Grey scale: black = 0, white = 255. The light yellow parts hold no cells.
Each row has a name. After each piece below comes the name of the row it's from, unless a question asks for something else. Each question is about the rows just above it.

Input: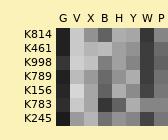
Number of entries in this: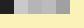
5
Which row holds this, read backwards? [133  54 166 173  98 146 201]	K814
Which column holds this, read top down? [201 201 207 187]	V
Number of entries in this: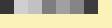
7
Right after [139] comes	[68]

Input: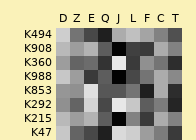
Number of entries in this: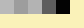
5
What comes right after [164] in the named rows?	[130]
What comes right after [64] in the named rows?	[58]

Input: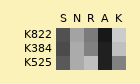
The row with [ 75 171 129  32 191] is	K384
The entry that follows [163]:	[123]

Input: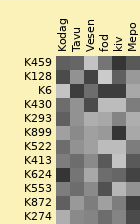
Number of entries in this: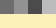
4
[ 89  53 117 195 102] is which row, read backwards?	K459

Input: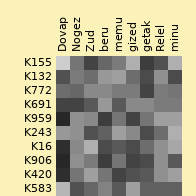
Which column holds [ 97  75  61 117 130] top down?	beru
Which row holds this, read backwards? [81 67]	K420
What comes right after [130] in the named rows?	[89]
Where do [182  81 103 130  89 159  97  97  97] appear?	K583

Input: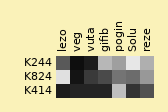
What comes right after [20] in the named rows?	[58]
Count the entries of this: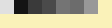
7
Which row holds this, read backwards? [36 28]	K414
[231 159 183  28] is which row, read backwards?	K244
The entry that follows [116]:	[108]
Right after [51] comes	[81]
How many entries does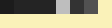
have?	7

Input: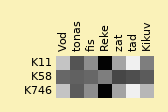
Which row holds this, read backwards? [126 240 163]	K11
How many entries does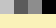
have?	4
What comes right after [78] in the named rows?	[91]
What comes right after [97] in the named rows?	[103]
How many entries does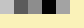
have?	5

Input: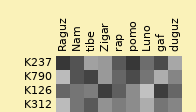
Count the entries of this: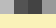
4
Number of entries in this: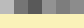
6
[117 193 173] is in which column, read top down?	Luno
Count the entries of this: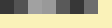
7
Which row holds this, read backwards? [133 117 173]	K312
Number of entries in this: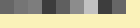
9
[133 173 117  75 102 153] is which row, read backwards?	K790

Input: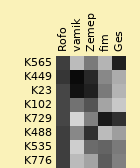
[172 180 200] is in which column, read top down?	Ges
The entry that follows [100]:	[122]
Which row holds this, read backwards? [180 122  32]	K23
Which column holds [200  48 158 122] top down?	Ges
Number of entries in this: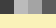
4

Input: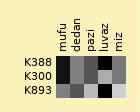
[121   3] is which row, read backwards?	K388
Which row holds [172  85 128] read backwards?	K300

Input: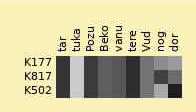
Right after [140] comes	[155]
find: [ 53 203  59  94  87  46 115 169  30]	K502

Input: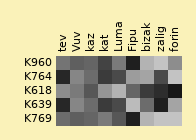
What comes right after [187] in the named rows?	[108]
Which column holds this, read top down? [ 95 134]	Vuv
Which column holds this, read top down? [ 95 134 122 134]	Vuv
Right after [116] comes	[95]
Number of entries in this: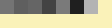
7
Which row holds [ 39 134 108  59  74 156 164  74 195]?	K764
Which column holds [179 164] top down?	bizak

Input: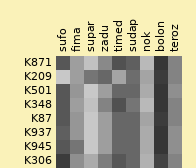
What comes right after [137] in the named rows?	[81]
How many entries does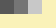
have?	3
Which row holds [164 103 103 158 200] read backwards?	K87
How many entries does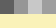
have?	4
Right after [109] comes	[164]
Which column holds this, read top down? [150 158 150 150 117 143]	fima

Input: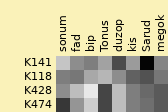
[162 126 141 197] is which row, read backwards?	K141
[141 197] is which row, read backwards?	K141
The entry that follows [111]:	[90]
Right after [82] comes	[119]
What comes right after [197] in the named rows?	[141]

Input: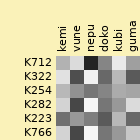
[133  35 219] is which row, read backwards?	K712
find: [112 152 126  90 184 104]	K223

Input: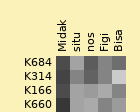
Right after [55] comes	[163]
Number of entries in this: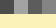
4
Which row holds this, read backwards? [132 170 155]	K166
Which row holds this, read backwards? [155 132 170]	K660
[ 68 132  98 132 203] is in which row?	K314
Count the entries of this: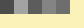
5
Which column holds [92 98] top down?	nos

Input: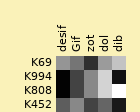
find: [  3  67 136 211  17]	K994
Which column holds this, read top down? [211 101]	dol
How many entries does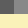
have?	2
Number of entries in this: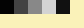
5

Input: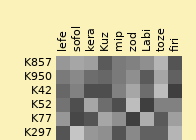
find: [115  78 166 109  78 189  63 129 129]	K52
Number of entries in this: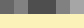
6
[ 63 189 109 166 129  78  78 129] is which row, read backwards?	K42

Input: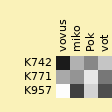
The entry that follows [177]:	[135]
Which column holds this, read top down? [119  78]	vot
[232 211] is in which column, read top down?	Pok
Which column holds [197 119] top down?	vot
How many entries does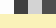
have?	4
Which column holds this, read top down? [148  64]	miko

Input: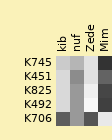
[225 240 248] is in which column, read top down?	Zede
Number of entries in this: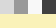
4

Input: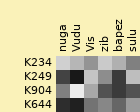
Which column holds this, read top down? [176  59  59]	bapez
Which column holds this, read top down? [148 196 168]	Vis
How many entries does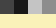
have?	4
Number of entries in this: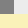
2
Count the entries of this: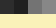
4
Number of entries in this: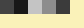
5

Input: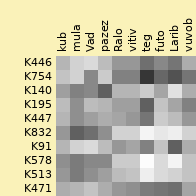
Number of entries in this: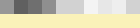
10
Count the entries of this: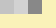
3
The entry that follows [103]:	[82]
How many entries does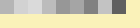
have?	9
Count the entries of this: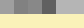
6

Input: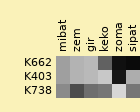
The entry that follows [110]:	[118]
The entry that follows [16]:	[10]

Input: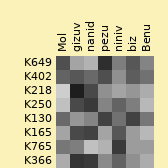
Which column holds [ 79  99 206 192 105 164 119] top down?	Mol
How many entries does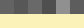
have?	6
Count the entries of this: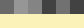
6
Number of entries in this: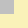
1

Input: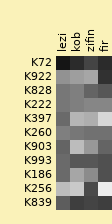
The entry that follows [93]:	[62]
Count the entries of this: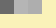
3
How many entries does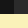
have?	2
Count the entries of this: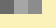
3
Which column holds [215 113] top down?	fir

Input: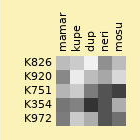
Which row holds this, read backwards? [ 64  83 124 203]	K751
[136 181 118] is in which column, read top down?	mamar
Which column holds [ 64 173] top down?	mosu
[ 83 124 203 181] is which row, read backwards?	K751
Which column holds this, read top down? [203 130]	kupe
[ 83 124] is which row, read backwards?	K751
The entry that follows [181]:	[203]

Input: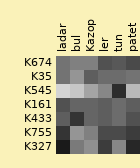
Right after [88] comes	[74]
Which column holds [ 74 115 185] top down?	patet
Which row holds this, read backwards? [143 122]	K327
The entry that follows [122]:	[143]
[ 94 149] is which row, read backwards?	K35
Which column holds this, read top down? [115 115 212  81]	ladar

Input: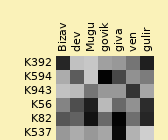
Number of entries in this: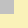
1
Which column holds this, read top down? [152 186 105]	govik
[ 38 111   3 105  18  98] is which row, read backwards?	K82
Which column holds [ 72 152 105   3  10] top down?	giva
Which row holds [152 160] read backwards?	K392
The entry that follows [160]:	[152]

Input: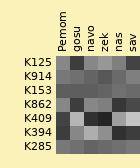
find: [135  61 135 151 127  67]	K125
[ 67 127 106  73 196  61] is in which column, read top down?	sav
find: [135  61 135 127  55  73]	K862
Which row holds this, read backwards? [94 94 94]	K153
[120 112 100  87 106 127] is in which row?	K914
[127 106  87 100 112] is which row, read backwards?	K914

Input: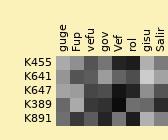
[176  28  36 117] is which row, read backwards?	K455
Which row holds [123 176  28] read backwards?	K455
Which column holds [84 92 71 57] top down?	vefu
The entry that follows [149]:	[84]
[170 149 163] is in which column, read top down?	guge
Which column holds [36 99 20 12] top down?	Vef

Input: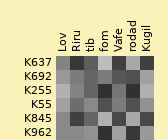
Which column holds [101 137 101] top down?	tib
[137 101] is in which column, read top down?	tib
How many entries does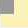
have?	1
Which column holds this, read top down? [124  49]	fom
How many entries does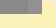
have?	3

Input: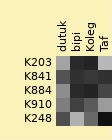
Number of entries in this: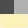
2
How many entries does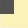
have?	1
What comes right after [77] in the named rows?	[177]
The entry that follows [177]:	[105]
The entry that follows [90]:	[155]
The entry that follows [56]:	[49]
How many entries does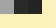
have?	3

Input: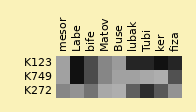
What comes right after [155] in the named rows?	[37]
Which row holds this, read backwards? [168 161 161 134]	K749
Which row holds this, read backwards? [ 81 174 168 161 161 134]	K749
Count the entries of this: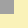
1
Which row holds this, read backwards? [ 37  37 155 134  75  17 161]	K123
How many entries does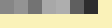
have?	7
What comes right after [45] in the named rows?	[88]

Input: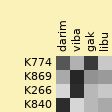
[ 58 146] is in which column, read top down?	gak
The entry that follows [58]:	[200]
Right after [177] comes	[58]
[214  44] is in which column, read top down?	darim
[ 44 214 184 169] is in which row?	K840
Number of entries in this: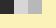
3

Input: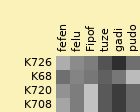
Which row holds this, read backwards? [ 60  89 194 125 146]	K720
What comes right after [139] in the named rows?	[125]

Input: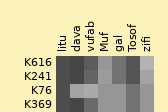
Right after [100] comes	[156]
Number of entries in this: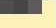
3
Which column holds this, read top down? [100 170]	vufab
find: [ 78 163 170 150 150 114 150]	K76
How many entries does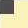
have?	1
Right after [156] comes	[114]

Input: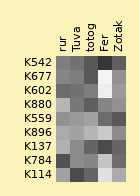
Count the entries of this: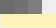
4
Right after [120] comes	[95]
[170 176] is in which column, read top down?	rur
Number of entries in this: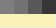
4
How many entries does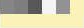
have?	5
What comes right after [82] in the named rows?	[140]

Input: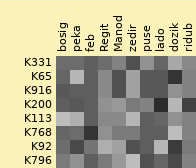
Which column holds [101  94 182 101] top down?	lado
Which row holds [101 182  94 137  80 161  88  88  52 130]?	K65
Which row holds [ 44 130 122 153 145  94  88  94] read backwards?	K200
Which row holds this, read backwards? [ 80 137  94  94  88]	K916
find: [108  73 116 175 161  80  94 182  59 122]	K92
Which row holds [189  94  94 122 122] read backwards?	K768

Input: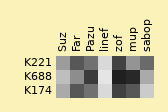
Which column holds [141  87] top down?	Far
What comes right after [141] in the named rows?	[59]
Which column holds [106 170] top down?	sabop
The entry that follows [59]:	[229]
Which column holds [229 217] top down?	linef

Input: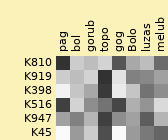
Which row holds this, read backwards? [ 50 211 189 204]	K919
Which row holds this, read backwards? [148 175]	K516

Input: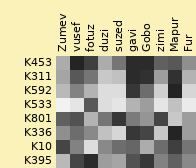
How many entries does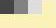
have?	3
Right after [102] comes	[172]

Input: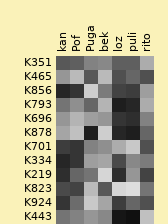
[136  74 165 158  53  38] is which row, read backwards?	K334
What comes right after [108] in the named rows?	[200]
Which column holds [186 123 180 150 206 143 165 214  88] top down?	bek

